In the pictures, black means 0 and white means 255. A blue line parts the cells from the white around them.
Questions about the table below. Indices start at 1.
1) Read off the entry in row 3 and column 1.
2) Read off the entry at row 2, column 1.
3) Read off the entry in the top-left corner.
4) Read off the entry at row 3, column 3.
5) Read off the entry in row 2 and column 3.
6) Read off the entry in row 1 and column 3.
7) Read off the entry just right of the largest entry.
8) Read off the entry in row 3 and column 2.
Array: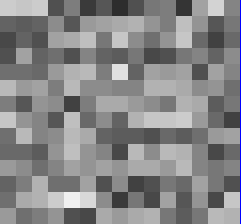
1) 72
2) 99
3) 204
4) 80
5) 99
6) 204
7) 217
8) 99

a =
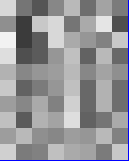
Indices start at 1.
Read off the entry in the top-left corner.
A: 216
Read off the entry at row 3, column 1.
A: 242
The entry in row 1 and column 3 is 85
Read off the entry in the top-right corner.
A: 123
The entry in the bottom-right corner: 200
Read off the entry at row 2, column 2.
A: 59
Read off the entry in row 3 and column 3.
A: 91
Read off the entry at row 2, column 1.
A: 143
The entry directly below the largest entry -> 222
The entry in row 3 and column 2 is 59
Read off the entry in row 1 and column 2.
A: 117

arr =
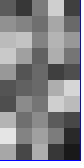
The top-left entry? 91
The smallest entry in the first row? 55
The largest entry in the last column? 214
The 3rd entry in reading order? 124
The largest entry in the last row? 174
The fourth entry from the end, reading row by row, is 71
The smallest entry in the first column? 78
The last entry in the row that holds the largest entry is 41
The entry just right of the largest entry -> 131
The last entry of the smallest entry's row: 25
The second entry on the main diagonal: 131
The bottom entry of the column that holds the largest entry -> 167
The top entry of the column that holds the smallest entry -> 63
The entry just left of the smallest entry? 55
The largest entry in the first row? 207

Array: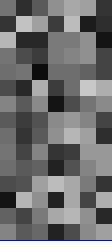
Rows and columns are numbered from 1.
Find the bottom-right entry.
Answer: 159
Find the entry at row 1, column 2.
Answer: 47
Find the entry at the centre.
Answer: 137
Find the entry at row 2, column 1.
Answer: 53
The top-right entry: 53
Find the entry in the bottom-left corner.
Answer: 131
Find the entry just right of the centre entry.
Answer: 152
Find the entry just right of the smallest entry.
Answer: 111
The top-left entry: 117
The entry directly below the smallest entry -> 173
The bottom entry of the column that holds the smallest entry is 104
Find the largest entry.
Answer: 200
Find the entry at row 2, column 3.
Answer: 159
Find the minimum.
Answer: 12
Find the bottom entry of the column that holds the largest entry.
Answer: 137
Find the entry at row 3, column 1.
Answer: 181
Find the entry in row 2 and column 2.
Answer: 194
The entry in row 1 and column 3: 90
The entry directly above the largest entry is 98
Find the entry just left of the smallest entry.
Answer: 117
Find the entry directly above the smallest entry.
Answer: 61

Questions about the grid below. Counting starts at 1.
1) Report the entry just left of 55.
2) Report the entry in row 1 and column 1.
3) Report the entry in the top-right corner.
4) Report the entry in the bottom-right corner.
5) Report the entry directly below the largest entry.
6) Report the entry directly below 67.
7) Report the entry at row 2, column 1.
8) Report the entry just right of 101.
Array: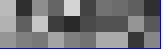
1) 170
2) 186
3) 47
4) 134
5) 41
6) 74
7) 178
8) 212

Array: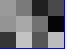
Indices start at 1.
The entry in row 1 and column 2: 122
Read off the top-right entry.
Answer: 73
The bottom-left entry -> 53
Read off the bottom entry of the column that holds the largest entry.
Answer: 195
